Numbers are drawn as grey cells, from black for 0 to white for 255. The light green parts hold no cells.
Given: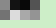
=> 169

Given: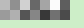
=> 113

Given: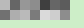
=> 206

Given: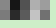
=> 195

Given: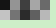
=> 96

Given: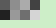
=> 111

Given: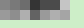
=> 175

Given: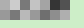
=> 142

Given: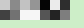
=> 35

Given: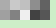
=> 66
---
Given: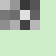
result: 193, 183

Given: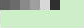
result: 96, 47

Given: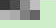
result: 55, 100

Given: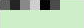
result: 96, 75

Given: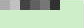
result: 172, 49

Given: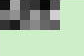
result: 18, 94
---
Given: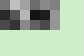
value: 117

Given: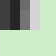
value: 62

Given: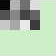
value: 6

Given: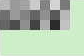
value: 183

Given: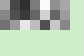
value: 167

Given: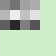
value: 139

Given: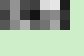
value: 96

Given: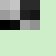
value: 185

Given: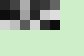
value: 36

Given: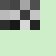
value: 78
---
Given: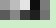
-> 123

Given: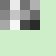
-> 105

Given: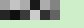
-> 131

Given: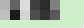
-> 128

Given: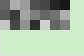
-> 175

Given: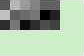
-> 33

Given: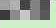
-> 79
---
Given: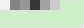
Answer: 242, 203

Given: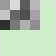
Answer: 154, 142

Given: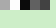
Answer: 170, 66

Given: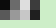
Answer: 11, 31

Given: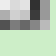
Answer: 237, 186

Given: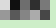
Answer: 219, 71

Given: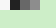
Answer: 247, 141

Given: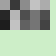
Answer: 161, 67

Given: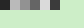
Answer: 38, 59

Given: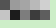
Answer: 83, 94
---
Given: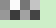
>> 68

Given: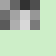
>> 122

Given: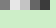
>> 59

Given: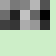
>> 43

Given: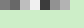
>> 179

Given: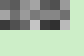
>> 186
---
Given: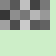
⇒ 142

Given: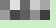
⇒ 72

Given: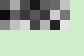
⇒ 95

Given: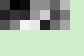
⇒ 52

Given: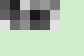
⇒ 64

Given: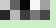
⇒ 184
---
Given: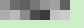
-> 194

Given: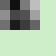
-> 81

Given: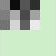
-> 74

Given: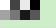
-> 24

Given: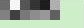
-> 152

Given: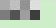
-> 158
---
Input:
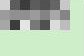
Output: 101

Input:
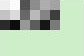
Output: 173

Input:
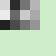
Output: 116

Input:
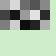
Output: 84

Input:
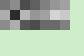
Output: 150

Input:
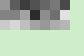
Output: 120
